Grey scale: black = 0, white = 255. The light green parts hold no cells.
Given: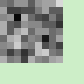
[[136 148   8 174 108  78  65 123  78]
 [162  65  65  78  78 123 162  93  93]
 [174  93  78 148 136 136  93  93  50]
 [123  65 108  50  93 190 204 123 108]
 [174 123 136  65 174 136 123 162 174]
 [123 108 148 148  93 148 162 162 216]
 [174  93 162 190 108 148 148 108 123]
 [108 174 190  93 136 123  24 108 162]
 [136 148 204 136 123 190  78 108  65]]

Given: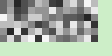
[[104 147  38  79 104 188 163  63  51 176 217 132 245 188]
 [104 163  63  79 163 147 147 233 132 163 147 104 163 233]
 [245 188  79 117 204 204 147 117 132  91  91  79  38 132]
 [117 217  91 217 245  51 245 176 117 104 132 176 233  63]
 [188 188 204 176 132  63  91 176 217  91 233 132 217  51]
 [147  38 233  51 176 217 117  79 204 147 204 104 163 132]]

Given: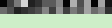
[[107  79  33  49  63  79 133  63 147  63 121  91 163 107 133  49]
 [  4  63 121 214  33  49  91  91 133   4 176  79 163   4 163  20]]

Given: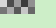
[[117 170  88 199 103]
 [214  76 156  60 144]]

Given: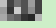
[[168 111  95  52  39 180]
 [192  66 111  82 156  66]
 [156  52 204  82 140  66]]

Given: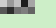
[[ 87  45 113 126  99]
 [206 153 192  29 165]]

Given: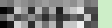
[[ 91 157  76 103 143 103  45 103  45  61 103  76 199  61]
 [128 116 157 143 128 143 157 143 143 157 143 170 116 128]
 [  3  30 199 157  45 183  91 170  30 170 199 227  76  76]
 [  3  30 212 170  45 183 116 183  61 199 199 239  76  91]]
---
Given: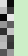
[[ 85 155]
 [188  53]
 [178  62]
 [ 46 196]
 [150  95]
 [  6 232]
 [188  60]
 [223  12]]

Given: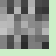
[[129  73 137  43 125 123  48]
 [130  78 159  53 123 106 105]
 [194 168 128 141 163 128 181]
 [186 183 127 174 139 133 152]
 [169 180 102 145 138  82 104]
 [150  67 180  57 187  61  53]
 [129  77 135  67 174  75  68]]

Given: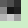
[[181 203 160]
 [138  21  32]
 [ 92  77  44]]

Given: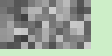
[[100  81  86 173  84 178 121  82 133 163 136  96 203]
 [148 154  77  63 165 128 172 113 189 120 129 135 110]
 [150 157 203 197 105 126 173 137  98 122 170 190  99]
 [132 165 116 104 115  89 195 118 137 107 200 197  99]
 [130 136  86  64 168 135 132 118 181 166 125 100 176]
 [117  95  88 139 179 181 121 204 158 170 107  78  91]
 [109 112  85  89 123 144 161 108 162 186 134  85 148]]

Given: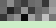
[[ 54 117 144  10 161 113 192 117]
 [107  34  72 147  59 106 118 161]
 [102 141  86  60 106 113  54 148]]

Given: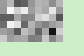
[[201 155 166 169 125 131 200 134 175]
 [159 146  89 191 170 101 168  20 208]
 [109 242 224 104 180 148 130 157 173]
 [ 94  96 167 133 136 207 222 185  85]
 [152 249 208 237 159 185 168 230 153]
 [156 183  88  98 151 180 175 142 182]]
